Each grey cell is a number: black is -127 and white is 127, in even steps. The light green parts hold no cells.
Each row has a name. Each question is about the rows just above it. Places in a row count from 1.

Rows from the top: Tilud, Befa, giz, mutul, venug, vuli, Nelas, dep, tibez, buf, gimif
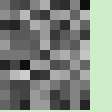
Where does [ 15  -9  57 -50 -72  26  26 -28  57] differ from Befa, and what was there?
7, [35]
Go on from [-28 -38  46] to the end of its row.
[-50 -19 -38  57]
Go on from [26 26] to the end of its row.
[-60 -82   3 -92]
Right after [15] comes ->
[-9]
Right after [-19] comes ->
[-38]

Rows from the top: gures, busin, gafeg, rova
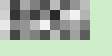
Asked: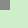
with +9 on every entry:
[18]
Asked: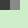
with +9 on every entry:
[-58  18]
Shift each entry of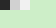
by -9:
[-96  72 104]
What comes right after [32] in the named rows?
[-34]

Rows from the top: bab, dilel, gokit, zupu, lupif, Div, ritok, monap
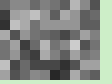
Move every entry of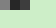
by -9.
[ -9 -97 -75]
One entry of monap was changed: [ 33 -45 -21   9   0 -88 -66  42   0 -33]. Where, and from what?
9, [-12]

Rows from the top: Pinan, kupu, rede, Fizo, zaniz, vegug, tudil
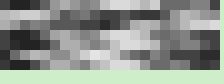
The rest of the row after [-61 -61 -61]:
[-83 -83]
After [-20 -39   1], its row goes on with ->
[-20 -61 -61 -61 -83 -83]
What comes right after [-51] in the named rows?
[1]
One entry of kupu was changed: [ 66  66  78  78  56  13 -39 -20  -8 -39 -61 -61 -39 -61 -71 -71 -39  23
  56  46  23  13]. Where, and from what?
1, [56]
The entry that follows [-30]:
[23]
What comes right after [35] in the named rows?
[46]

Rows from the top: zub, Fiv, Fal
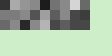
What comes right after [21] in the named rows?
[9]
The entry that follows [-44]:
[31]
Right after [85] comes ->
[-22]

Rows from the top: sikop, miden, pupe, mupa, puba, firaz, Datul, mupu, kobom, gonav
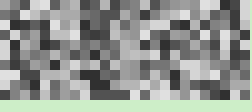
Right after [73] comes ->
[63]
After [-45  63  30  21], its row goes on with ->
[-45 -10 -10  21  85  85  53  12   2 -45   2]
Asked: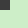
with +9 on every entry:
[-58]

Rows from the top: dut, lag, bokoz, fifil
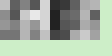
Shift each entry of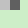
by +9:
[ 74 -22]
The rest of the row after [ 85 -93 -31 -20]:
[ 53 -31]
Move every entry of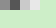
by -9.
[  4 -50  65  95]
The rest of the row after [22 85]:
[-93 -41 -31  43  22]
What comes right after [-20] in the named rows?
[53]

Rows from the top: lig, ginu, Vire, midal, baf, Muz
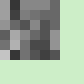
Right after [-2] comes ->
[-13]
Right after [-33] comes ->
[40]

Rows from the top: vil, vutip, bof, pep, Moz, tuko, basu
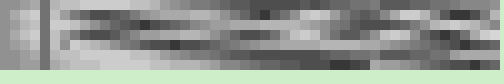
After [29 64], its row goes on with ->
[ 76  64  17 -13 -37 -37 -13  17  64  76  64  17 -25 -49 -72 -49 -13  41
  76  86]
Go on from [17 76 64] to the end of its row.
[ 53  41  17  -4 -13 -37 -49 -49 -72 -49 -49 -37 -25 -13  -4   7  17  29
  29  41  41  41  41  53  53  53  53  41  41  29  17   7  -4 -13 -25 -37
 -49 -72 -49 -37 -25]
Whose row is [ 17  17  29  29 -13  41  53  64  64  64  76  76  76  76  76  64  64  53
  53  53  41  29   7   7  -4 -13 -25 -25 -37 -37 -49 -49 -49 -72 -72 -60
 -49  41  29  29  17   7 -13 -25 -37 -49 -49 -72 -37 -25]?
basu
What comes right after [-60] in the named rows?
[-49]
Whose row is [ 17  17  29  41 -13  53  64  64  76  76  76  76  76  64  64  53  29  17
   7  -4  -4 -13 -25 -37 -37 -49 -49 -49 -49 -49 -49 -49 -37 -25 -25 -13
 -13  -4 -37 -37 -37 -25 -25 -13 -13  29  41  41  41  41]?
tuko

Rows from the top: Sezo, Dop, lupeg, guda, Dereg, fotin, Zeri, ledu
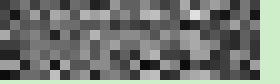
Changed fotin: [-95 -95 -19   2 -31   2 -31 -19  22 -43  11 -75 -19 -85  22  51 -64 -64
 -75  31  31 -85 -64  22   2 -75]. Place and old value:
13, [-31]
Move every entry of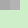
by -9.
[32 42]
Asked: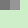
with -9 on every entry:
[-17  13]
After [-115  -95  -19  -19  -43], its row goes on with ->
[ 62 -75  -8  22 -95  -8   2 -31 -75  51  62 -85 -75  22  41  51  -8 -64
 -43 -64 -95]
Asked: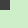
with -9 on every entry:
[-73]
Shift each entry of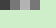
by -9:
[-73 -17  42 -17]
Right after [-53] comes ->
[-106]

